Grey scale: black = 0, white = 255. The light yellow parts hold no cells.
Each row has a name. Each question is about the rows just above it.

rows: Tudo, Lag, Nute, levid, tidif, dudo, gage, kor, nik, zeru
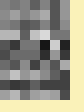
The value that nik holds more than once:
[65]
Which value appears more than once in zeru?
[159]
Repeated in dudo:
[107]
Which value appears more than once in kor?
[150]
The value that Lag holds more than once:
[150]
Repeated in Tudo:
[130]

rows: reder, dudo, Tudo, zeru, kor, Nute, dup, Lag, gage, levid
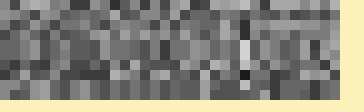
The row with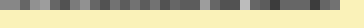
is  gage
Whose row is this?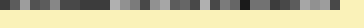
Lag

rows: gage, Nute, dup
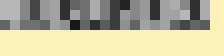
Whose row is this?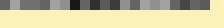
dup
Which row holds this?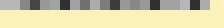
Nute

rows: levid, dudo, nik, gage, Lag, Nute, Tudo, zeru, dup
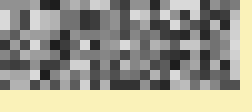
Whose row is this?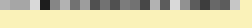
zeru
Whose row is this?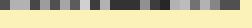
dup
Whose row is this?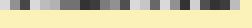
dudo

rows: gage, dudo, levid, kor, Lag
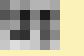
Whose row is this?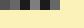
dudo
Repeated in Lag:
[199]
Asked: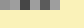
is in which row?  levid

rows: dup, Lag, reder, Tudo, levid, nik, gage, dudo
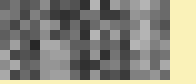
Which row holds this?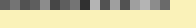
Tudo
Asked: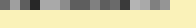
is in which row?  levid
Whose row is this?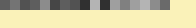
dup
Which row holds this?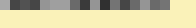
nik
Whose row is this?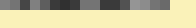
Lag

